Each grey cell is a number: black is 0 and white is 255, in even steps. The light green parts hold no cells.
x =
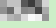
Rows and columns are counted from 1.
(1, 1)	160
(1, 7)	211
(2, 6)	70
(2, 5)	141
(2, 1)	144
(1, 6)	118
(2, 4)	134

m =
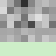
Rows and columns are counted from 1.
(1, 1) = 204
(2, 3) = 163
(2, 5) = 161
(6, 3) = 167
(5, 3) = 160
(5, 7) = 164
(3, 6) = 223
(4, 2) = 204
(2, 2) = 121
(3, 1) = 163
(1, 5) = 134
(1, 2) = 165
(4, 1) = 134
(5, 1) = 166
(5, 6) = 165
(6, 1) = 170

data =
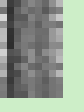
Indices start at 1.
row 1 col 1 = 178
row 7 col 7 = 108
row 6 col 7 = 112
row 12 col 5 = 121
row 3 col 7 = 119
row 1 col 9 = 184
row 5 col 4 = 119
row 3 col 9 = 200
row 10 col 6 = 98
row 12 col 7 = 94
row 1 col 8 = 144
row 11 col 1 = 178
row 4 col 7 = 122
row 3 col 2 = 57
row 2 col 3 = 97
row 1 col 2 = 61
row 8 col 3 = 90
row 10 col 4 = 134
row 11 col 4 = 116
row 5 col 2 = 49
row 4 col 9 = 115
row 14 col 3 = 88
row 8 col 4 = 123
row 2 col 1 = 118
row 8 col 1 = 208
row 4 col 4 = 102
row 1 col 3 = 77
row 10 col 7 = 122
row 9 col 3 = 74
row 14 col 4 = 87
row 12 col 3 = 91
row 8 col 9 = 174
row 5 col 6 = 110
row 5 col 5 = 121

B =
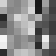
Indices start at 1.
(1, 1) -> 209
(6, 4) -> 146
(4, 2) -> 128
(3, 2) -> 148
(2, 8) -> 64
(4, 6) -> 88
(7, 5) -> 161
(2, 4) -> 166
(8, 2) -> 136
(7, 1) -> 237
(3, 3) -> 213
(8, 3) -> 187
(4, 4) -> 190
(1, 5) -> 194
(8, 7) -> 82
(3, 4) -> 196
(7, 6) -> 41
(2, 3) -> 138
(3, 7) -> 95
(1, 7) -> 160
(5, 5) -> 218

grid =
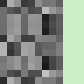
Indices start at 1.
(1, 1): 44
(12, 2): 173
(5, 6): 147
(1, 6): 141
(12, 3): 143
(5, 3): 157
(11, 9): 134
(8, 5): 156
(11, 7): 193
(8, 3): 80
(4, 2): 142
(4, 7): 40
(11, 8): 153
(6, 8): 123
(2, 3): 74
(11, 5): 78
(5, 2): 147
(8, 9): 128
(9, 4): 109
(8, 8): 108
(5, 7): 29
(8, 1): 179
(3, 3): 156
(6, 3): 137
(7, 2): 60
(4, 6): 143
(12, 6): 139
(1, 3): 145
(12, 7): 122
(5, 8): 70
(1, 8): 119
